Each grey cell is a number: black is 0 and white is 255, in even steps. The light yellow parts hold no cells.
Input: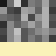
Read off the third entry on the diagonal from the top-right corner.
151
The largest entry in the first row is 205
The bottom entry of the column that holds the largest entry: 176
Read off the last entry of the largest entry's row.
86
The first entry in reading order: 24
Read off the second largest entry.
192
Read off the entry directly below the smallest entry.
151
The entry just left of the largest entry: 110
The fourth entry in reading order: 48
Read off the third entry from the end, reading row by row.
98
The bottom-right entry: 60
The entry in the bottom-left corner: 60
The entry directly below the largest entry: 60

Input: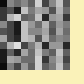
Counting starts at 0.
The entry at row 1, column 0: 55
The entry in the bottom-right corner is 96
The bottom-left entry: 11
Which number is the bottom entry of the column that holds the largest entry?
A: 68
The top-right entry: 83
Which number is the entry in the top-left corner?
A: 11
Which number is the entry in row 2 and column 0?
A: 55
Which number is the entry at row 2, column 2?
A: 209
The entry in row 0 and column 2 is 109
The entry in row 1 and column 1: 83
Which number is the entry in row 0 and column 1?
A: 136
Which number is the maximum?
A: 223
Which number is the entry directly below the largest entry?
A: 39

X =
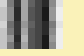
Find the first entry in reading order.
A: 211
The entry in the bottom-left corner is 196
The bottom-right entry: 238
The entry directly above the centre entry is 85
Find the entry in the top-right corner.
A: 226
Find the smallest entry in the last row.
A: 26
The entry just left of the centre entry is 151
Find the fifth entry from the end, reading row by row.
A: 85
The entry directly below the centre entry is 85
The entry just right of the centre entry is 69
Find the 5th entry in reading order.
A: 97
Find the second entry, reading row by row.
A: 123

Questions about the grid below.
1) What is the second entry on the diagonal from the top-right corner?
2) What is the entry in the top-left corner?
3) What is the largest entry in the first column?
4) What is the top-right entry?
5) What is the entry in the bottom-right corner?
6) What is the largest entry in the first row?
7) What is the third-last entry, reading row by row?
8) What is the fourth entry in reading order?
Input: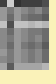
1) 137
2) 63
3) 193
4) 78
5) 181
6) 205
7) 165
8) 63

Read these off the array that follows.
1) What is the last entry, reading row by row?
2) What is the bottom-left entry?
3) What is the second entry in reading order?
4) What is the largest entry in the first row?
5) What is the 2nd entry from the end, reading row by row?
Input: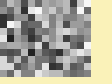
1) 130
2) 156
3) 186
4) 246
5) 117

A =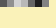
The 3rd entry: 211
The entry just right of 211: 184
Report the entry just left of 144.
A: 87

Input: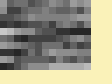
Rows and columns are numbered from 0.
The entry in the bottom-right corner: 186
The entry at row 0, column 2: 112
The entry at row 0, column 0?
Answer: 156
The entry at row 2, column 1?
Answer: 81
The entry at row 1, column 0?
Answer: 141
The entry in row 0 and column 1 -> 97
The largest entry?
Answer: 200
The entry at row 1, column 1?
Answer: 65
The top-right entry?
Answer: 156
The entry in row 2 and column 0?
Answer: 81
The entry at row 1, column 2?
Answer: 65
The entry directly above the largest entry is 51
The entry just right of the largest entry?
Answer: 186

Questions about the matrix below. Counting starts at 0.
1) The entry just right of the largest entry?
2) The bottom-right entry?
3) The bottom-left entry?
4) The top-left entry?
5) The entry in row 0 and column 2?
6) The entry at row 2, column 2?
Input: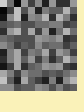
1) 110
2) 95
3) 138
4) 206
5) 6
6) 193

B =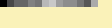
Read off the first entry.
1
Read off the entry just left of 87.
117
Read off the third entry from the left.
102
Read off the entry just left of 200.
184

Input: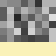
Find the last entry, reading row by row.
194
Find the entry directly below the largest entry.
64
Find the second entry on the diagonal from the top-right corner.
194
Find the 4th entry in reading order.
92
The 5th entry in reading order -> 136
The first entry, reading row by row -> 150
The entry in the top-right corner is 179
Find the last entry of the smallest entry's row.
222
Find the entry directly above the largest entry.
108
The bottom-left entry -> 108
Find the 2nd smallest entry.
51
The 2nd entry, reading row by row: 136
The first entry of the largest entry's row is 92
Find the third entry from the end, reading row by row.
77

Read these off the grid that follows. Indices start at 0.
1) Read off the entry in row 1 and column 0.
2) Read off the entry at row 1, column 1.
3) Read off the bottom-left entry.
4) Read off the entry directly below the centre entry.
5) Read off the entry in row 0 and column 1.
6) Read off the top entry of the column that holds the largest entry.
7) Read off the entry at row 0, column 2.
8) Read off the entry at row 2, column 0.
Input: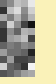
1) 51
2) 193
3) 83
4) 112
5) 140
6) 232
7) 193
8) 168
